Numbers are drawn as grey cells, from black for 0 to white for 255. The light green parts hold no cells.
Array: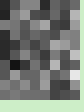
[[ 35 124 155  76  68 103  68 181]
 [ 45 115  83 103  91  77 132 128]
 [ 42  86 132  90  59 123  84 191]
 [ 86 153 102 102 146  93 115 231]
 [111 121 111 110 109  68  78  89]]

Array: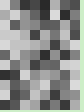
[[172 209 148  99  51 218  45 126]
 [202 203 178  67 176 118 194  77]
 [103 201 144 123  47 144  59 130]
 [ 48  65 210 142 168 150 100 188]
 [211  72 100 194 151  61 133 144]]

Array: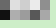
[[ 17 174 156  88 168]]

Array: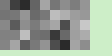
[[116 119 149 106 120 189 175 157 152]
 [129 130 190 114 110  57 105 159 172]]

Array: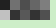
[[193  51  88  51  80]]

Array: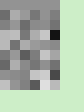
[[109 172 153 119 146 126]
 [184 189 120 173 198  19]
 [122 152  93 125 196 165]
 [144 139 133 196 204  73]]
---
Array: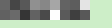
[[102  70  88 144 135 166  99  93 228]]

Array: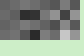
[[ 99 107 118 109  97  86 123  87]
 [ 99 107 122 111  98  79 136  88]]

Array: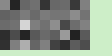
[[137  36 103 112  52 104 107  57 128]
 [107 113 213 126 113 142  72 109 129]
 [ 48 127 174 101 128  65  47  92  77]]

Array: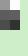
[[151 252]
 [ 76  50]]

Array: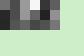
[[113  76 154 246  54  94]
 [ 39  84 100  71  81 118]]

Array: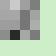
[[171 202 159 126]
 [157 156 118 173]]

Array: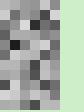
[[185 175 154 149 199 140]
 [121 147 217  46 111  91]
 [135  28 128 190 208 106]
 [183 182 153  71 187 155]
 [ 78 208 144 158  77 110]
 [172 175 127  76 185 183]]
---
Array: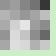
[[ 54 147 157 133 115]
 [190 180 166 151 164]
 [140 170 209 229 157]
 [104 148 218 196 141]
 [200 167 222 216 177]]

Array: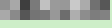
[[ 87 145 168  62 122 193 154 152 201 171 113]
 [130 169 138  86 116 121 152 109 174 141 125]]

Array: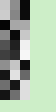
[[  9 200 142]
 [ 12 204 134]
 [170   5 167]
 [200 138  10]
 [240  82  32]
 [247  63  45]
 [ 15 143 197]
 [104  21 225]
 [223 111  22]
 [222  20 111]]

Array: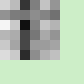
[[149 212 187  53 127 195]
 [113 146 124 118 141 132]
 [180 245 202  16 130 197]
 [148 182 172  71 119 169]
 [164 201 165  71 155 156]
 [192 220 202  43 141 178]]

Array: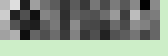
[[138 185 222  29 159 112  92  52  91  56 119  74 123  88 137   2]
 [124 205  32  80  16 133 118  46 100  86  81 109 154  61 188 113]
 [102 171  83  39  30  92 121  50 140  73  71  53 107  74 143 129]
 [102 161 176  14 101  79 108  58 130  54  79  34  82  93 117  68]]

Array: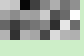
[[144 206 197   6  64 133 174 115]
 [254 163 140 164 159 203  81 106]
 [107 102  60  99 117 135  46 230]
 [176 179  49 178 166  71 218 180]]

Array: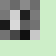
[[109 128 106 138]
 [122 119 208  30]
 [114  25 217  95]
 [200 115  69  16]]

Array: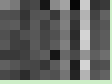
[[ 57 135 121  64  72  22 138 163   6 203  49]
 [ 98  80  78  52  84  86  56 122  66 179  67]
 [ 86  88  92  60  90  62  91 128  51 187  76]
 [ 92  80  64  80  87  70  80 116  43 212  81]
 [ 92  88  64  60  90  70  91 128  51 203  81]
 [110  57  57  64  84  94  21 104  73 146  95]
 [ 80  96  85  72  70  54  91 128  28 212  76]
 [ 98  72  64  44  72  86  80 116  36 179  86]]

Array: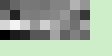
[[149  70 102 120 119 115 131 131 178]
 [ 54 116  33 126 124 130 135 151 107]
 [168 214 243 207 151 207 170 137 113]
 [103   1  27  37  87  86 163  97 128]]
